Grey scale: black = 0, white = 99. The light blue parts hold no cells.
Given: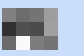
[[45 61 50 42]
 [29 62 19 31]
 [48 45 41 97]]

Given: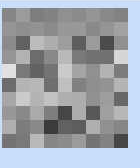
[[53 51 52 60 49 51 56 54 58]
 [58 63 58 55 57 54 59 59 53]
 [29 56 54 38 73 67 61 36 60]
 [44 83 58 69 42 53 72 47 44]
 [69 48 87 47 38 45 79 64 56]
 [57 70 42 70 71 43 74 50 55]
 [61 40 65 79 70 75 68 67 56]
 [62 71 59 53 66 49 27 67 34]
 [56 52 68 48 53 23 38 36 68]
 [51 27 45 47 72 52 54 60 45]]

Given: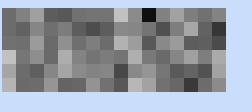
[[44 51 42 50 62 36 34 44 45 45 75 54  6 50 63 49]
 [38 21 42 38 52 43 48 36 30 36 53 52 45 31 49 65]
 [37 29 44 43 60 41 56 43 49 42 69 61 34 53 60 36]
 [49 66 75 46 55 41 67 51 45 48 45 68 47 41 52 62]
 [32 63 64 42 37 52 64 54 51 52 28 53 58 46 35 39]
 [42 54 70 41 42 58 39 40 57 44 34 71 63 44 40 22]]

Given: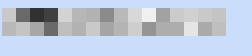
[[78 76 78 41 19 25 82 71 69 54 72 84 93 63 79 81]
 [66 74 72 76 65 41 74 69 78 64 70 80 58 67 67 89]]

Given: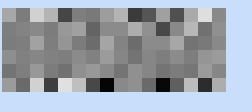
[[86 53 65 48 81 70 27 49 47 61 70 23 33 62 31 66]
 [44 56 49 51 53 48 59 62 39 54 54 67 56 28 53 71]
 [47 53 48 49 63 49 58 48 42 64 51 42 54 54 65 45]
 [58 60 55 50 52 50 49 54 50 60 52 45 52 49 54 49]
 [60 52 45 49 59 48 44 56 59 53 45 56 52 45 48 46]
 [17 67 60 41 81 24 87 74 28  2 53 56 41  3 37 73]]

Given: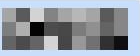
[[35 52 64 35 82 51 64 71 64]
 [39 52 49 68  1 30 28 48 56]
 [19  6 39 29 39 82 27 59 44]]
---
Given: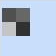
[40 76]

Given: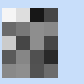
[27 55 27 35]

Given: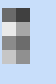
[25 91]

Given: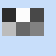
[28 40]

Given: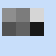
[83 38]

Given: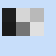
[72 45]

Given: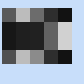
[ 7 38 13 73]

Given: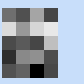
[27 83 35 18]
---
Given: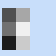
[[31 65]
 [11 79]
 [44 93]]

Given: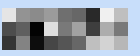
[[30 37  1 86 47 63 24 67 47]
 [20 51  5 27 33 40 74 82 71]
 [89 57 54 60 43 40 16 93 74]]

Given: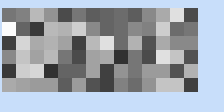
[[98 39 22 72 69 80 53 39 42 53 50 80 42 46]
 [46 50 72 57 29 46 36 39 42 36 53 66 87 29]
 [66 63 60 60 36 60 32 25 50 42 57 76 76 25]
 [53 76 63 72 46 29 63 66 19 46 29 87 76 32]
 [22 80 83 19 39 39 63 25 57 46 60 60 32 69]
 [25 83 66 69 63 25 72 87 42 69 32 66 53 53]]

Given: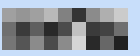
[[43 23 37 16 29 75 23 26 43]
 [46 33 54 29 54 83 16 40 13]
 [62 58 62 72 50 20 54 68 79]]

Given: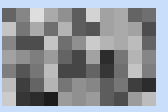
[[79 21 17 11 60 56 60 36 30 60 73]
 [73 24 39 70 46 56 52 36 46 24 17]
 [52 30 30 76 43 56 79 70 66 73 39]
 [49 33 46 73 27 27 39 21 43 76 49]
 [76 46 66 43 70 36 33 63 66 63 30]
 [39 52 86 66 56 36 82 63 66 39 43]
 [63 56 49 60 39 27 63 17 46 70 52]]

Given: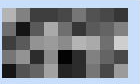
[[43  8 35 66 43 21 35 39 50]
 [ 8 32 39 63 14 17 46 28 60]
 [24 35 57 60 54 70 66 43 80]
 [70 50 24 24 28 46 32 28 21]
 [46 57 17 54  1 17 50 39 28]]

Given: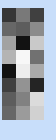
[[63  7 78]
 [40 36 54]
 [21 47 25]
 [36 50 85]
 [25 57 14]
 [40 60 81]
 [ 7 92 66]
 [70 96 44]]

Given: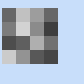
[[30 37 68 44]
 [79 57 34 27]
 [40 75 61 40]
 [48 82 54 24]]

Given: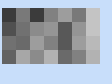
[[44 41 61 50 34 61 72]
 [31 44 54 58 34 58 76]
 [23 47 23 50 61 47 76]
 [38 65 54 69 41 50 69]]
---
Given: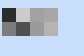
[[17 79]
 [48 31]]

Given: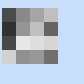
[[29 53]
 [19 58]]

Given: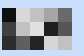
[[ 6 84]
 [25 75]]

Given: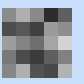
[[54 68]
 [30 34]]

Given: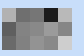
[[69 43]
 [37 51]]

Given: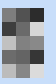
[[49 32]
 [24 41]]
